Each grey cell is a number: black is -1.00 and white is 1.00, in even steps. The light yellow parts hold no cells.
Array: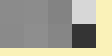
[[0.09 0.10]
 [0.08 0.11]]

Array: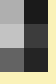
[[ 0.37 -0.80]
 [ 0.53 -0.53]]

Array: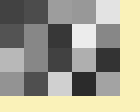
[[-0.48 -0.40]
 [-0.35  0.06]]

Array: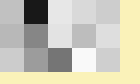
[[ 0.51 -0.81]
 [ 0.44  0.05]]

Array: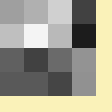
[[0.25 0.38]
 [0.50 0.91]]

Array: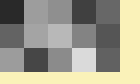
[[-0.68  0.23]
 [-0.22  0.29]]
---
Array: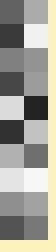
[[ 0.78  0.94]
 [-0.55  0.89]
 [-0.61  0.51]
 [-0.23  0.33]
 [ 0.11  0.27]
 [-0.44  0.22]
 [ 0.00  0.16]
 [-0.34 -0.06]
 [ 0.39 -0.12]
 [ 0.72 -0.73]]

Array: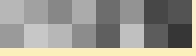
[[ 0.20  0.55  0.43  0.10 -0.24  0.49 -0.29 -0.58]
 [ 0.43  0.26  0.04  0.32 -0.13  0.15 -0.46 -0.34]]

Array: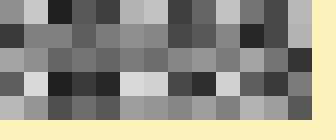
[[-0.26  0.70 -0.75 -0.55 -0.70  0.70  0.64 -0.44 -0.65  0.64 -0.26 -0.55
  -0.04]
 [ 0.12  0.58 -0.75 -0.32 -0.50  0.41  0.52 -0.50 -0.21  0.52 -0.10 -0.44
   0.46]
 [ 0.46  0.18 -0.38 -0.15 -0.32  0.23  0.18  0.06  0.23  0.01  0.41  0.23
  -0.32]
 [ 0.29  0.12 -0.21 -0.10 -0.21 -0.04 -0.15  0.06  0.18 -0.04  0.29 -0.10
  -0.60]
 [-0.55  0.01  0.01 -0.26 -0.04  0.12  0.06 -0.44 -0.32  0.06 -0.70 -0.44
   0.41]]

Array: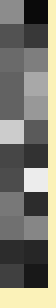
[[-0.40  0.85]
 [-0.23  0.31]
 [-0.23  0.19]
 [-0.12  0.04]
 [-0.17 -0.01]
 [ 0.59 -0.29]
 [-0.35 -0.55]
 [-0.45 -0.60]
 [-0.06 -0.65]
 [-0.65 -0.70]
 [-0.50 -0.81]
 [ 0.09 -0.92]]

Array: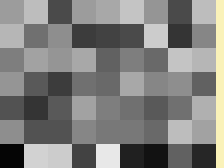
[[-0.96  0.65  0.60 -0.48  0.82 -0.75 -0.86 -0.24 -0.70]
 [ 0.22  0.48 -0.42  0.22  0.32  0.54  0.17 -0.42  0.48]
 [-0.01  0.27  0.17  0.32 -0.24 -0.01 -0.18  0.54  0.43]
 [ 0.43 -0.12  0.11 -0.53 -0.48 -0.42  0.60 -0.59  0.05]
 [ 0.17 -0.30 -0.53 -0.12 -0.18  0.32  0.05  0.11 -0.24]
 [ 0.11 -0.36 -0.36  0.05 -0.06 -0.06 -0.18  0.48  0.27]
 [-0.36 -0.59 -0.30  0.27 -0.01 -0.12 -0.30 -0.12  0.38]]

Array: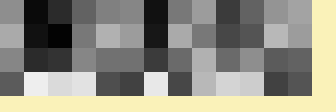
[[-0.29  0.87  0.71  0.77 -0.39 -0.49  0.82 -0.44  0.44  0.66  0.61 -0.49
  -0.34]
 [ 0.05 -0.66 -0.60  0.05 -0.11 -0.11 -0.54 -0.17  0.39 -0.17  0.11 -0.29
  -0.23]
 [ 0.33 -0.87 -0.98 -0.06  0.39  0.22 -0.82  0.33 -0.06 -0.44 -0.34  0.44
   0.22]
 [ 0.11 -0.92 -0.66 -0.23  0.00  0.05 -0.87 -0.06  0.22 -0.54 -0.23  0.16
   0.28]]

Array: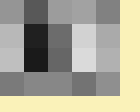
[[-0.04  0.06  0.06 -0.10  0.12]
 [ 0.17 -0.31  0.22  0.27  0.01]
 [ 0.44 -0.75 -0.15  0.65  0.33]
 [ 0.50 -0.80 -0.20  0.71  0.39]]
